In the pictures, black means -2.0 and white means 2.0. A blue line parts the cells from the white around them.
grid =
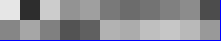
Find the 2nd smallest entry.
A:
-0.8
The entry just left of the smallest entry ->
1.6
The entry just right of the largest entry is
-1.3
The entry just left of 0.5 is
0.3
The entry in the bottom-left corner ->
0.1
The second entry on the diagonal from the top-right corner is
0.9
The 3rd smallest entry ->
-0.7

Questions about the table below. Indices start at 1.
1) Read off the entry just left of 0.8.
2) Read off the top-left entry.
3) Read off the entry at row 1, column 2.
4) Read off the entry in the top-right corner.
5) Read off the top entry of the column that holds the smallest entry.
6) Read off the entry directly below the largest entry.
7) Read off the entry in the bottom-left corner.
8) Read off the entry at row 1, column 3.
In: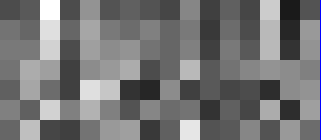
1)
0.0
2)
-0.8
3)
-0.6
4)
-0.7
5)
-1.6
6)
1.5
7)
-0.4
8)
2.0

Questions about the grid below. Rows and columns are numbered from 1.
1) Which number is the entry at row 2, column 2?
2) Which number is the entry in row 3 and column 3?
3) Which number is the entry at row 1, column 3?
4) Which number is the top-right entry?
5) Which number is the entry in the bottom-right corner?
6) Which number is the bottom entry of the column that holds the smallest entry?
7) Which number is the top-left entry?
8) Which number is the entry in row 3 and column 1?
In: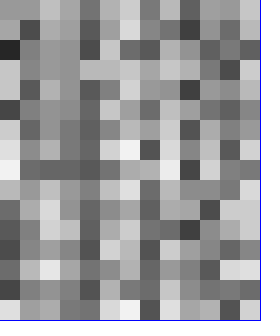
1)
-0.8
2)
0.4
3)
1.0
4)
1.1
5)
1.3
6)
1.5
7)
0.4
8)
-1.4

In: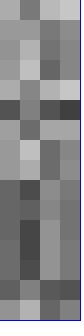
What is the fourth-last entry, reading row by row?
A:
0.3
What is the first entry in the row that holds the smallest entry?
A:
-0.7
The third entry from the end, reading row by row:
0.8
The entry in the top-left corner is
0.7
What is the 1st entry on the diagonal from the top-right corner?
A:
1.1
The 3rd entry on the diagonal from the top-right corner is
0.8
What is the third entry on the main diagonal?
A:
-0.2
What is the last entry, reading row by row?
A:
0.0
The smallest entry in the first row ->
-0.1
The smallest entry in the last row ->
-0.4
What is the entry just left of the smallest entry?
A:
-0.7
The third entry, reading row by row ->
0.9
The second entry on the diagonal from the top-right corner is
-0.1
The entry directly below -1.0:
0.6

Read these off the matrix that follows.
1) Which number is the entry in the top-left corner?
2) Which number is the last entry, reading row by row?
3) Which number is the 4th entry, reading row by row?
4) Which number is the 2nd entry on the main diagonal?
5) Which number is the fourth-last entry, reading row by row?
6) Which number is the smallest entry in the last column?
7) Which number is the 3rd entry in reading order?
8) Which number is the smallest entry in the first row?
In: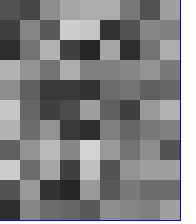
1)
-0.7
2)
0.5
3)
0.6
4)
0.1
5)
0.2
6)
-0.7
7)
0.2
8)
-0.9

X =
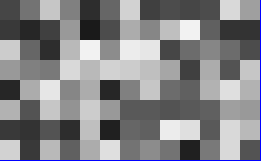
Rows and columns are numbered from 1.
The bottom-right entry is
-0.7
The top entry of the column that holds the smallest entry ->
-1.3
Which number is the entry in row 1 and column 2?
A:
-0.2
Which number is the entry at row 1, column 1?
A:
-0.9
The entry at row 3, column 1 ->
1.2
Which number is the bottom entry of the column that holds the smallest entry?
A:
0.7
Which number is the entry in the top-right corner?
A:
0.5
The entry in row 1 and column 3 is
1.1
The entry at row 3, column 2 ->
-0.4
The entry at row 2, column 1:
-1.1
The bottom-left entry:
1.3
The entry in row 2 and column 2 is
-1.4
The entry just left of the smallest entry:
0.4
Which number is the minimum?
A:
-1.6
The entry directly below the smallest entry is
1.8

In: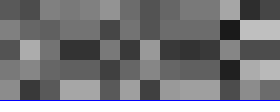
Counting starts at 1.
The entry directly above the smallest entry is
0.6
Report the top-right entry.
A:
-0.9
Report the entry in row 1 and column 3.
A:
0.0
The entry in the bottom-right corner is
-0.3
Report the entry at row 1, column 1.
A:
-0.6
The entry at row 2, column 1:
0.0
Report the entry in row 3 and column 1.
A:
-0.7
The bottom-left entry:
0.2
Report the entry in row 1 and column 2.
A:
-0.8
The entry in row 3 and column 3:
-0.2

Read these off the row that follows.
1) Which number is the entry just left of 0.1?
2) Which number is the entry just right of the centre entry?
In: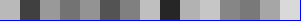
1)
1.1
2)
-1.4

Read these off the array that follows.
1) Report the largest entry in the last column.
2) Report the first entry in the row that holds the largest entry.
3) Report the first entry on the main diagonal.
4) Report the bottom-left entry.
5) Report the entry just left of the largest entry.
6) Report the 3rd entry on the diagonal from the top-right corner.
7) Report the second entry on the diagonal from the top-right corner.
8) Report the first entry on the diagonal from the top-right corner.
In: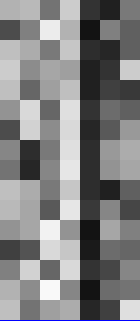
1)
1.5
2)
0.8
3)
0.8
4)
1.0
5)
0.2
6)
-1.3
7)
0.0
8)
-0.1
